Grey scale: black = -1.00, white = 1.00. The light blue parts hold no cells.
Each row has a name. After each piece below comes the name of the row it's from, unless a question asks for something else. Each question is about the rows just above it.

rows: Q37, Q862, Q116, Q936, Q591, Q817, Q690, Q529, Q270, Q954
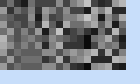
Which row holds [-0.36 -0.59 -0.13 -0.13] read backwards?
Q270
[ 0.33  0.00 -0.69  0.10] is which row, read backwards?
Q690
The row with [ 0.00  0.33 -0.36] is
Q817
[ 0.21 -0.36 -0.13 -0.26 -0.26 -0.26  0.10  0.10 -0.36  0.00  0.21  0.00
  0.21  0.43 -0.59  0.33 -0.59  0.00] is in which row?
Q529
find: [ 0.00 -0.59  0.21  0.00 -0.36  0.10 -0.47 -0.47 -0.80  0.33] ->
Q862
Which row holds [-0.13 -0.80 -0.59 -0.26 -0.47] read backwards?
Q591

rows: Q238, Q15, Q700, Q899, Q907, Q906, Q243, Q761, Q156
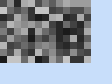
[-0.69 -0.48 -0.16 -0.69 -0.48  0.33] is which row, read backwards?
Q899
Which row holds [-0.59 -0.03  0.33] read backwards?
Q700
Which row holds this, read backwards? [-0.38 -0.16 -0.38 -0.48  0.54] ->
Q15

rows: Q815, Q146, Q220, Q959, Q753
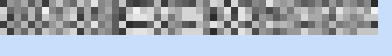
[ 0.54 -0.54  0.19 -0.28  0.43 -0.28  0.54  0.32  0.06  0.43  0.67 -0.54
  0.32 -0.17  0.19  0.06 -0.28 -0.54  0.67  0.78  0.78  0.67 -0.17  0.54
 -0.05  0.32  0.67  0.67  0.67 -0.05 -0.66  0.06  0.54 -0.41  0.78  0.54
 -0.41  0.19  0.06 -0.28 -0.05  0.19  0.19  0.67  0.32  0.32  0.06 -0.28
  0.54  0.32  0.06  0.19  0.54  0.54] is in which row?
Q220
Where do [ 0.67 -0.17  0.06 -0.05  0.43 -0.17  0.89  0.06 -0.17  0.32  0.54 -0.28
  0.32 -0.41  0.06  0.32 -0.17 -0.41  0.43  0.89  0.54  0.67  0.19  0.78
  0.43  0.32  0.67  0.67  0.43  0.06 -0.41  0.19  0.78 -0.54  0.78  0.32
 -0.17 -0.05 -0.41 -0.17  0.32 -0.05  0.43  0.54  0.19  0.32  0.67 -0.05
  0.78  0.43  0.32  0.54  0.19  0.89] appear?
Q146

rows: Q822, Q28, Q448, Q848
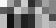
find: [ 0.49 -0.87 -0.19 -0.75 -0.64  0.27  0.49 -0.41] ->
Q448
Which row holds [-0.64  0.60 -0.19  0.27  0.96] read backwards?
Q822
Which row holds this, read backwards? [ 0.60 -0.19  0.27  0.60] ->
Q28
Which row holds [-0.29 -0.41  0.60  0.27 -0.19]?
Q28
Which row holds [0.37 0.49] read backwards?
Q848
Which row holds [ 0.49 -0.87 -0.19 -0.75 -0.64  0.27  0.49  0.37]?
Q848

